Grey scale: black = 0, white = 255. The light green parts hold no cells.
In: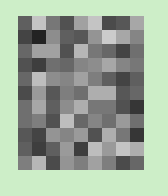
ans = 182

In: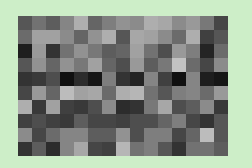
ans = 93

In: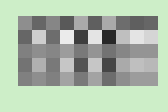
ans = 142

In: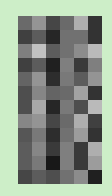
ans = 92

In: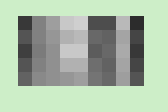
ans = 137

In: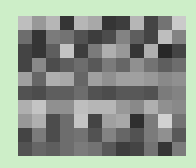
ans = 102

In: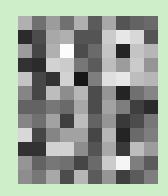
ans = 119

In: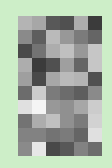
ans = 231

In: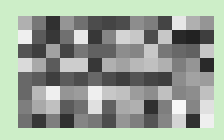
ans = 55
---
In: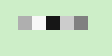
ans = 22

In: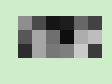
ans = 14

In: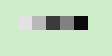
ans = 11

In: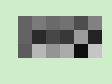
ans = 15

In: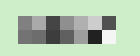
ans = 33

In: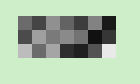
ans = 17

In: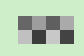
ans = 60
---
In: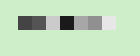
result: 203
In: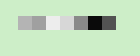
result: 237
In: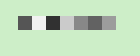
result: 49
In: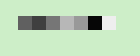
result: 118
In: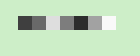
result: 222
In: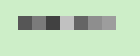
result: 65
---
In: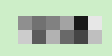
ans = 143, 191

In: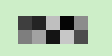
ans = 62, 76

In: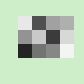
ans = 232, 244

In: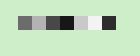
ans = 108, 45

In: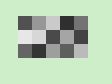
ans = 81, 186

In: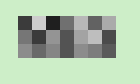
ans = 59, 90

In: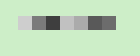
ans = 206, 108

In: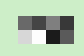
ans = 105, 90

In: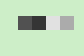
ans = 81, 171
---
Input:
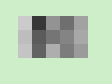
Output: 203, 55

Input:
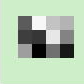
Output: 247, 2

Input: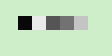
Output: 234, 8

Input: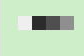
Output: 239, 44

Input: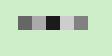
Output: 205, 27

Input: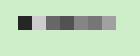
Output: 204, 38

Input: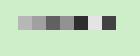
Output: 228, 46
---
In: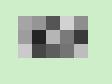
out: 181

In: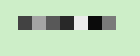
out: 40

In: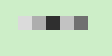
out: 47

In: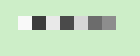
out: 74

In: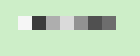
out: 218

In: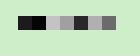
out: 160

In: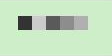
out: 90

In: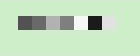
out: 127
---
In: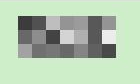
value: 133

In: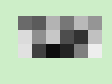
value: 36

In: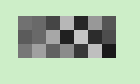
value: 56

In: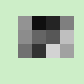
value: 50

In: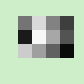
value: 159

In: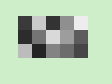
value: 131

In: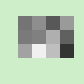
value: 240

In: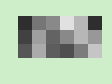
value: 79
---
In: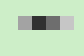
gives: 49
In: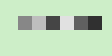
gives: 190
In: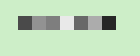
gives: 146
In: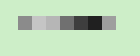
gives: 197
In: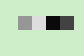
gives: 221
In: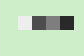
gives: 77
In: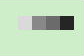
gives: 136
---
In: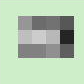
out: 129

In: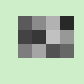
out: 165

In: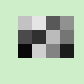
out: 207

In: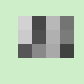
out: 137

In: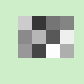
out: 69

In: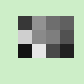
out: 230
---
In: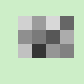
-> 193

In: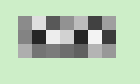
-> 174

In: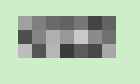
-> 189

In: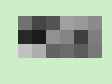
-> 194

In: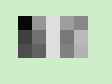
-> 77

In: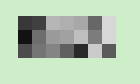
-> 76

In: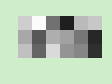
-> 192

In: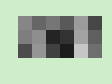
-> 76

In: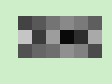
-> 81

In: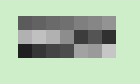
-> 32
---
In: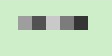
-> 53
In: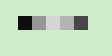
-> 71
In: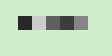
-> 133
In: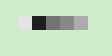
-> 172
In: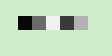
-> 178
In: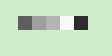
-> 44
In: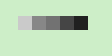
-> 32
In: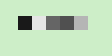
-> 181
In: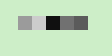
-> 91
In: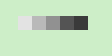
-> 58
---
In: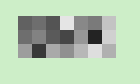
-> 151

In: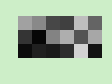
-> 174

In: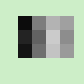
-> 98

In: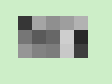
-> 103

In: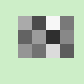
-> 155

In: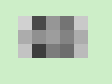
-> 157

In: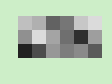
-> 111
